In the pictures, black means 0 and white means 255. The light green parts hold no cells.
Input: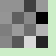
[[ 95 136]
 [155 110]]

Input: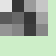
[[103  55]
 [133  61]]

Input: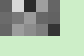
[[120 154]
 [156 140]]

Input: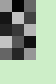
[[193  66]
 [ 57 182]]

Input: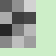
[[ 62  72]
 [127 184]]

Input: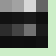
[[ 20  25]
 [ 68 113]]
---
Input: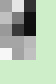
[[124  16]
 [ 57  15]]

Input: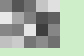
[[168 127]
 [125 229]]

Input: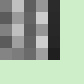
[[154 101]
 [192  94]]

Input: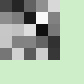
[[124  26]
 [193 221]]

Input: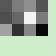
[[103 243]
 [ 49 134]]

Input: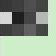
[[30 68]
 [71 97]]
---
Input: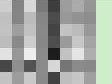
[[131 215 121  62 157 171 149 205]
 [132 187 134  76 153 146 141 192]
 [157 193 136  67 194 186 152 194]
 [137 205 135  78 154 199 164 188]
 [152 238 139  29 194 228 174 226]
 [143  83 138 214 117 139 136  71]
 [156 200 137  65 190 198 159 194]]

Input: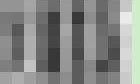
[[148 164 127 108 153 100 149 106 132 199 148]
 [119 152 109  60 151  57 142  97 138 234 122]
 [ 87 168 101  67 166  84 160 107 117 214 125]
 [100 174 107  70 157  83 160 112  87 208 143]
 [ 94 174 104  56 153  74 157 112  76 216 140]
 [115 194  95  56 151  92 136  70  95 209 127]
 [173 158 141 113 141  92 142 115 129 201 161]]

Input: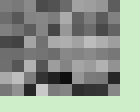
[[121 138  75  82 106 162 158 150  93 126]
 [ 88 132 135 125 171  99 126  91 129 109]
 [115  93 133  70 151  92 108  73  99 128]
 [ 66 164 113 170 174 162 188 174 158  71]
 [109 119 116 109 136 131 138 127 119 110]
 [ 86 177  85 157 132 165 156 177 146 111]
 [190 125  51  33  14 150 123 120  38 170]
 [145  39 200 123 132  46  51  53 134 118]]

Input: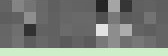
[[132 116 104  95 101  99  98  37 165  53  96  98  94 100]
 [ 97 142 105  97 103 105 105  80 121  91  94 115  96  94]
 [111  49  98  97 107 103 104 226 141 173  99  95 100 102]
 [114  93 104  98  90  98  91 120 141 111 119 110 100 103]]

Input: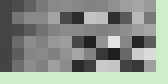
[[ 76  97 121 137 140 135 130 132 144 158 165 154  68]
 [117 137 137 163  74  44 195 190  47  89 184 120  68]
 [ 74  92 114 131 139 138 132 128 133 143 157 165  69]
 [106 141 130 151 157  72  33 147 227 134  37  93  68]
 [ 93 133 138 129 146 165 131  56  30 104 205 219  67]
 [110 140 129 158 140  43  63 202 197  66  56 159  68]]

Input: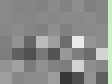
[[132 133 131 138 130 142 127 133 137]
 [134 134 137 136 138 137 140 133 137]
 [139 133 129 143 129 137 137 139 135]
 [146 102 187 159 108 235 149 139 128]
 [ 96  80 121  84 152 126 108 210 125]
 [160 124 144 130 125 210 143 134 147]
 [136 140 140 156  54  79 146  95 158]]

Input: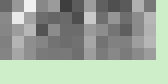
[[152 240 136 155  62  92 157  96  79  90 176 119 103]
 [233 163 109 102 106  78 201 111 149 110 140 182 137]
 [156 183  83 140 108 108 154 141 117  94 139 177 134]
 [180 142 133 115 109 113 166 115 129 128 158 182 128]
 [166 143 122 120 121 111 157 123 136 123 138 156 132]]

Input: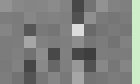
[[136 133 134 139 131  71 115 146 130 127 147]
 [123 135 128 130 128  81 143 122 118 123 125]
 [124  86 121 117 130 219 105 117 122 118 133]
 [125 166 129 125 127 141 118 124 115 129 124]
 [128 114 141  72 128  70  62 125 124 124 124]
 [130  70 137 103 127 152  82 136 119 133 122]
 [115  84 119 133 121 166 115 118 124 121 125]]
